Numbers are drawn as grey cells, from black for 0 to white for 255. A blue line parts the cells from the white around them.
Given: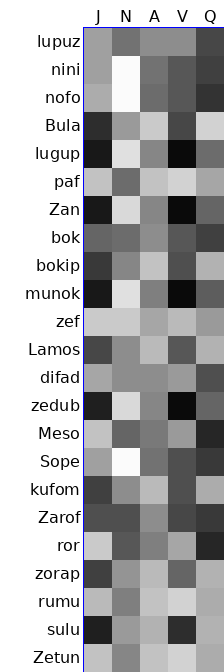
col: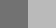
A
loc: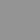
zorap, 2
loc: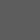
munok, 5

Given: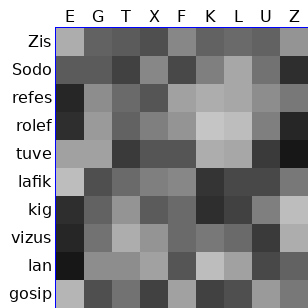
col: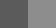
G
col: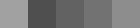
G

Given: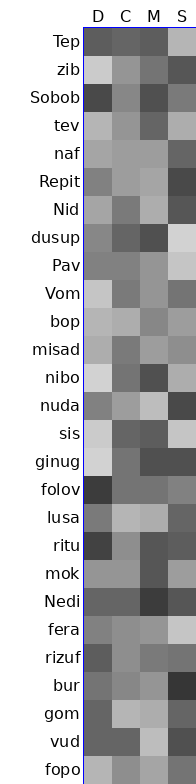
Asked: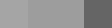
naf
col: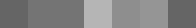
C

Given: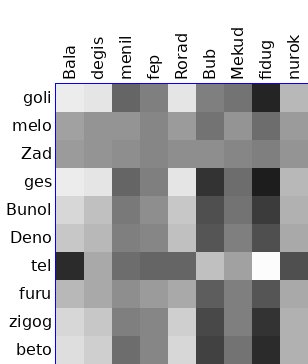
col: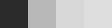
Bala
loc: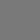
Bunol, 3
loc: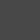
zigog, 6

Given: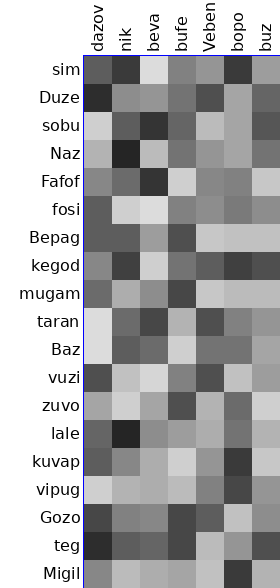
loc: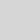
vuzi, 3
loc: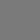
fosi, 6
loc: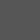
sobu, 7

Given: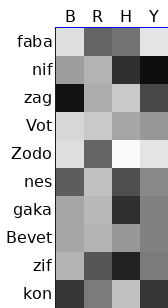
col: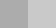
R
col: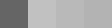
R
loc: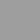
nif, 1
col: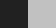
H

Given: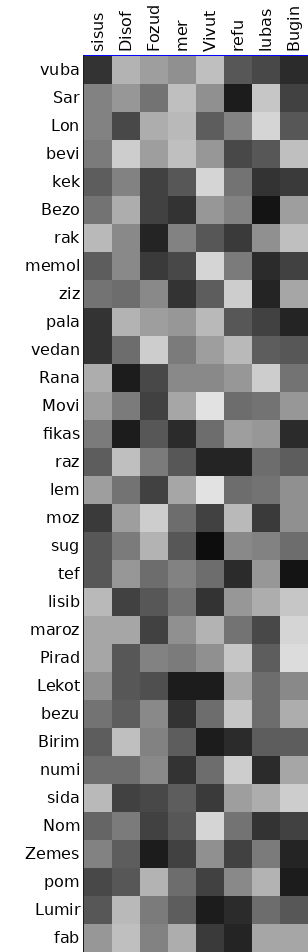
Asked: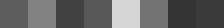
kek
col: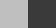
Bugin
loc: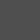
Lekot, 3
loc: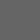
Nom, 1

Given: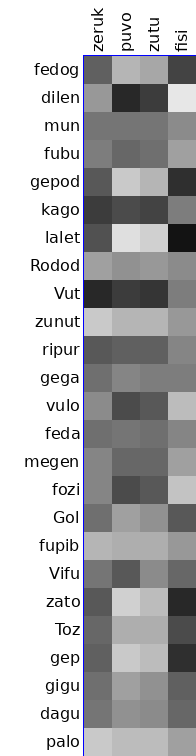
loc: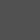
lalet, 1
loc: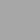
fedog, 3
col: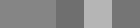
zeruk
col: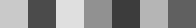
puvo
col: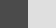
puvo
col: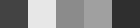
fisi
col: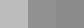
zutu

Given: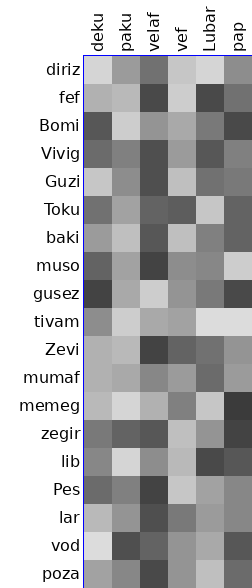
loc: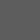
Toku, 4
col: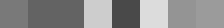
pap

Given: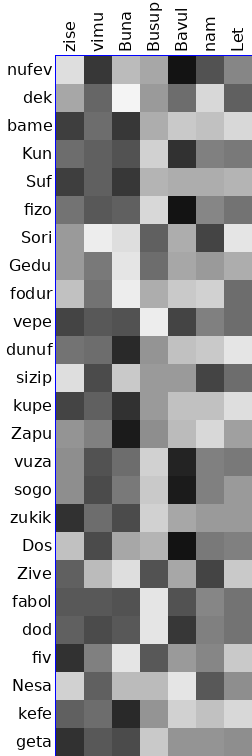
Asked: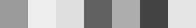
Sori
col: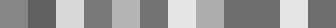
Let
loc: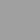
Zapu, 7
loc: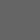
dek, 2
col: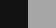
Bavul
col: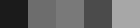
Buna

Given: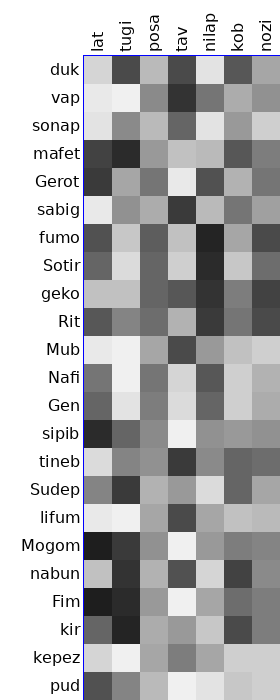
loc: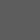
fumo, 3
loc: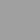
sabig, 7
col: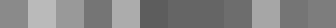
posa

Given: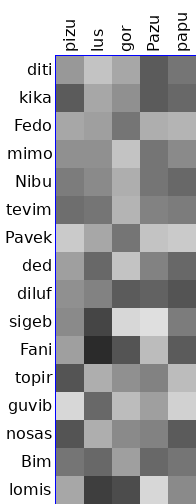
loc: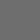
tevim, 1
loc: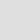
sigeb, 4
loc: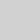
guvib, 5
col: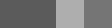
Pazu
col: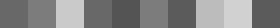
papu
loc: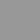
diti, 1
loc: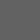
diluf, 4

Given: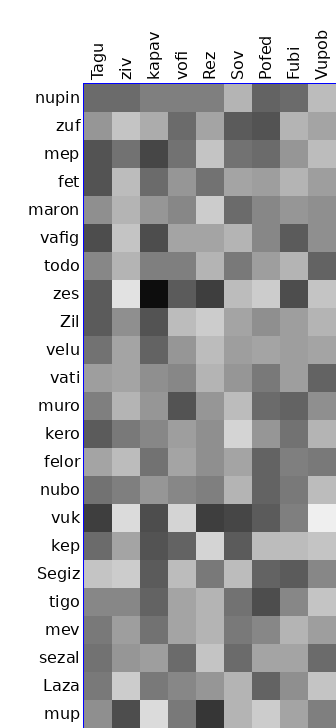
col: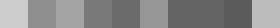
Pofed
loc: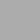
zuf, 3
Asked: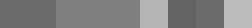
nupin

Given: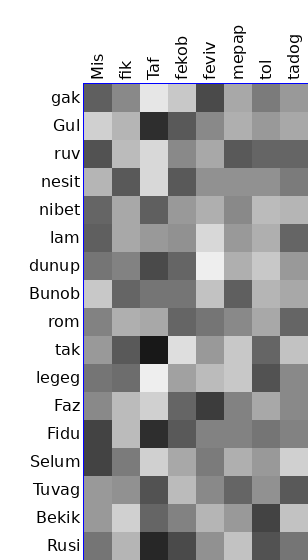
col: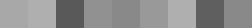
mepap
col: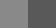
fekob
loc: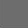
legeg, 2
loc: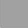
legeg, 4
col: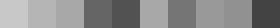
tol
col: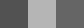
Mis

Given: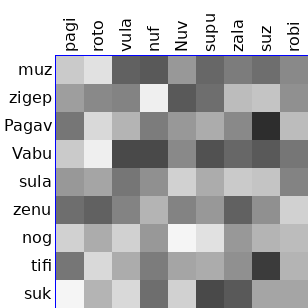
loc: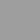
zigep, 1
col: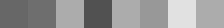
supu
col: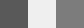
nuf

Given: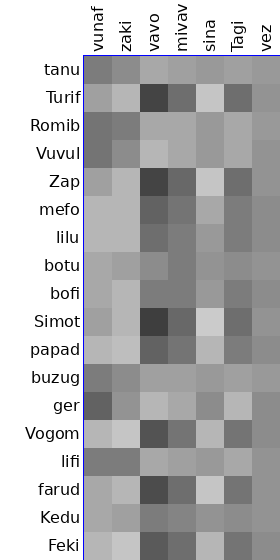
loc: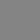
Kedu, 4
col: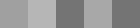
Tagi
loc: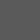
Feki, 3
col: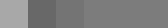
mivav
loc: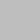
papad, 2
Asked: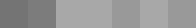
Romib

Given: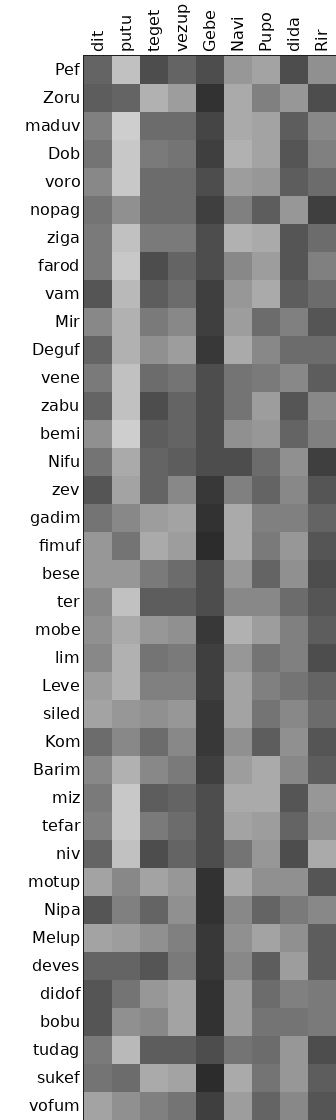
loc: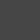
maduv, 5
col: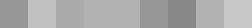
putu
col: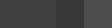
Gebe

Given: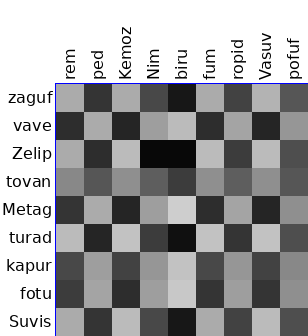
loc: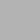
zaguf, 8
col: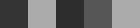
ped
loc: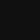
turad, 5
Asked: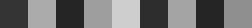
Metag
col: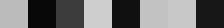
biru

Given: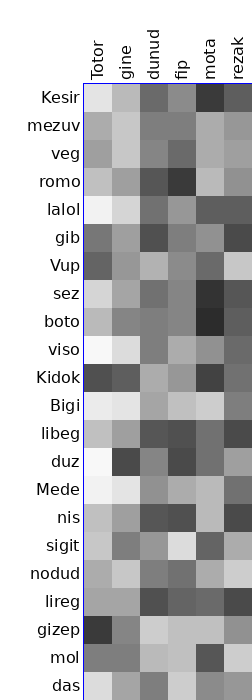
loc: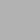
Vup, 3
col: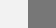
Totor
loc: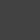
Kidok, 5
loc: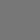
gib, 1

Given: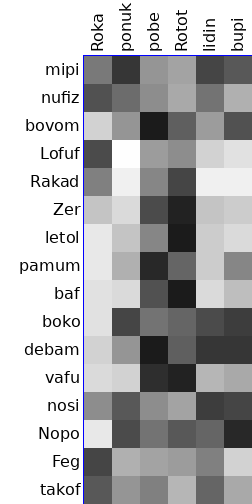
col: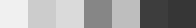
bupi
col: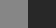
pobe
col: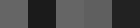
Rotot

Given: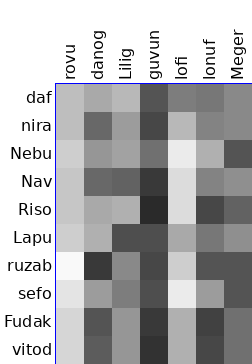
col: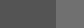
Meger
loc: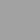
Nebu, 3
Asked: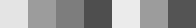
sefo
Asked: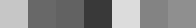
Nav
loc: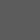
vitod, 2
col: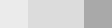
lofi
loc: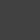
Fudak, 6

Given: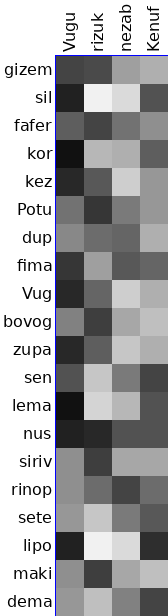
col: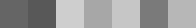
nezab
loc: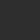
lipo, 4
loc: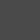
gizem, 2
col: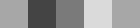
nezab
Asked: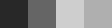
Vug

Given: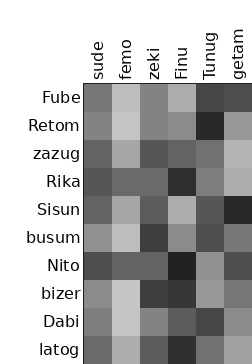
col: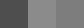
sude
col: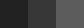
Finu

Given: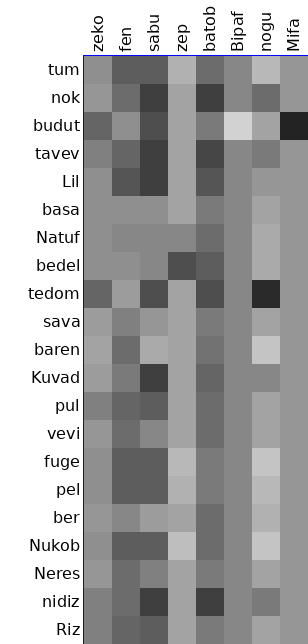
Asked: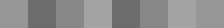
vevi
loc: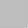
Nukob, 4
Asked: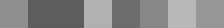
tum
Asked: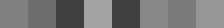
nidiz
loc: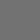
baren, 5
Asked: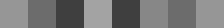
nok
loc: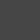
tavev, 5

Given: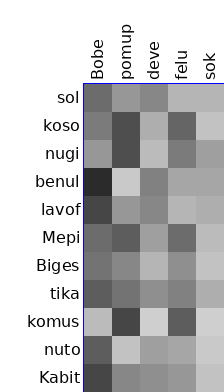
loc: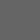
koso, 4
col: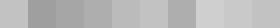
sok

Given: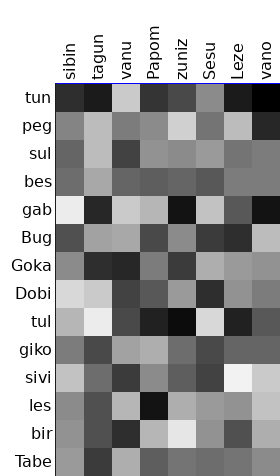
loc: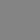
peg, 1
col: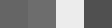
sibin
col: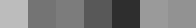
Leze
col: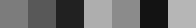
Papom

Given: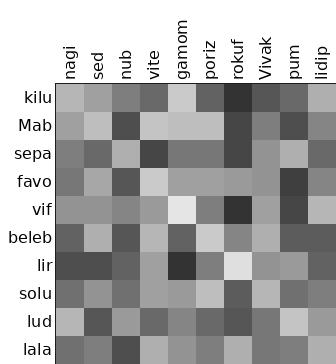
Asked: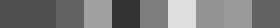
lir
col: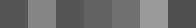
nub
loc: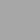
favo, 2
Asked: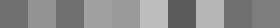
solu

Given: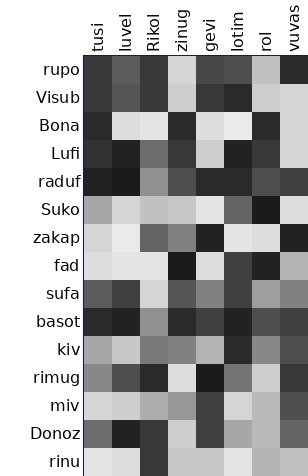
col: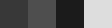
rol
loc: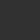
Lufi, 1
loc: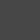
rupo, 5

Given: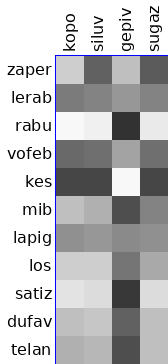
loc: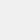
rabu, 2
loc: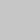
dufav, 2
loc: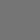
los, 3
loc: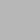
telan, 2
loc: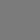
lerab, 1
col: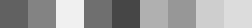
siluv
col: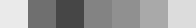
sugaz

